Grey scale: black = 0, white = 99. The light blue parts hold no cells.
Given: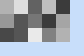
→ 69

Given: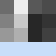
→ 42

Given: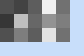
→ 31

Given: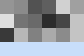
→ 58

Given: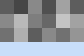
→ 36

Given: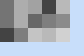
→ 45

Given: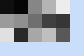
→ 6

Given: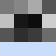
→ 47

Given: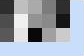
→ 18
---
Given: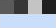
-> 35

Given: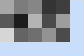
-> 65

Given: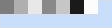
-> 48

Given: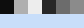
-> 5

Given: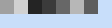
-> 62

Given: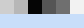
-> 80

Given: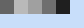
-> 39
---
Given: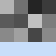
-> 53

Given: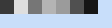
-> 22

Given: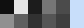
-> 56

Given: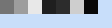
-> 45

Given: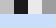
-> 75

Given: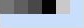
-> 46

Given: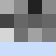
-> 83
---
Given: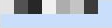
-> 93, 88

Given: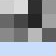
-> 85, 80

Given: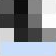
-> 98, 93

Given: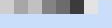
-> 88, 80

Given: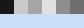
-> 87, 78

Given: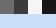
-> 95, 42

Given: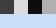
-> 85, 68
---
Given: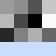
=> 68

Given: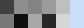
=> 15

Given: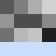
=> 76

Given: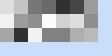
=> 68

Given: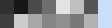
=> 47

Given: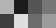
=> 42

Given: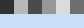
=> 85

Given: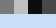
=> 5

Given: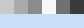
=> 44
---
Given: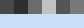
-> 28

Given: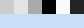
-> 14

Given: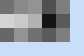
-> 31

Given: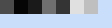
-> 10

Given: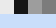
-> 48

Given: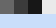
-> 23
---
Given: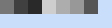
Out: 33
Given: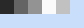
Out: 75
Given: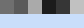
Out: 75
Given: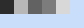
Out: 84
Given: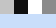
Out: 54
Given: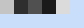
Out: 85
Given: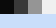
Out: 93
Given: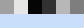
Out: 49
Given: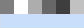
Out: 75
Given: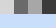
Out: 23
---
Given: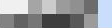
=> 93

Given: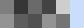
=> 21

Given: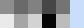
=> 41

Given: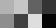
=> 77

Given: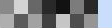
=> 82

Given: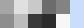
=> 87

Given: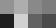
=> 67

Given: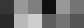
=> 59
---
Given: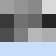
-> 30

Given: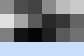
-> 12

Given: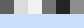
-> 45

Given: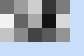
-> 26

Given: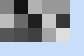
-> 21

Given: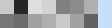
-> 42

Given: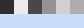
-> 57

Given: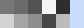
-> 32

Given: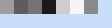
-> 45
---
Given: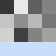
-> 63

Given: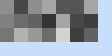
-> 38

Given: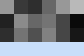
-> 9

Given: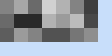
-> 55

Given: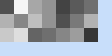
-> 21

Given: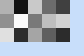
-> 17

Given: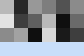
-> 24

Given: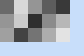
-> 88
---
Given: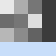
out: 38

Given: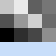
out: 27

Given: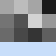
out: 20

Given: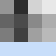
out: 62

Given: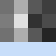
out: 34

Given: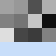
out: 23

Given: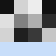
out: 22
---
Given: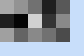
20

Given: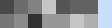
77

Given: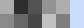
75

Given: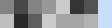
64

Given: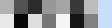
8

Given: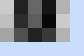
3

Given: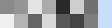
26
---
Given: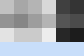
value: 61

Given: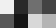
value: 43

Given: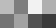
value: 94

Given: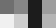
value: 11

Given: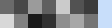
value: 60

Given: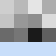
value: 55
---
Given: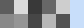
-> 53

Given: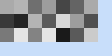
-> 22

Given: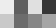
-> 78

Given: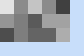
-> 58

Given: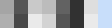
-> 68

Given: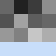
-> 32

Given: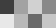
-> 90
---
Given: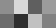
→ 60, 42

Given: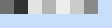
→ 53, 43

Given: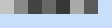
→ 35, 76

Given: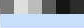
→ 17, 47

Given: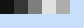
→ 67, 7

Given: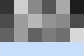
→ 11, 38
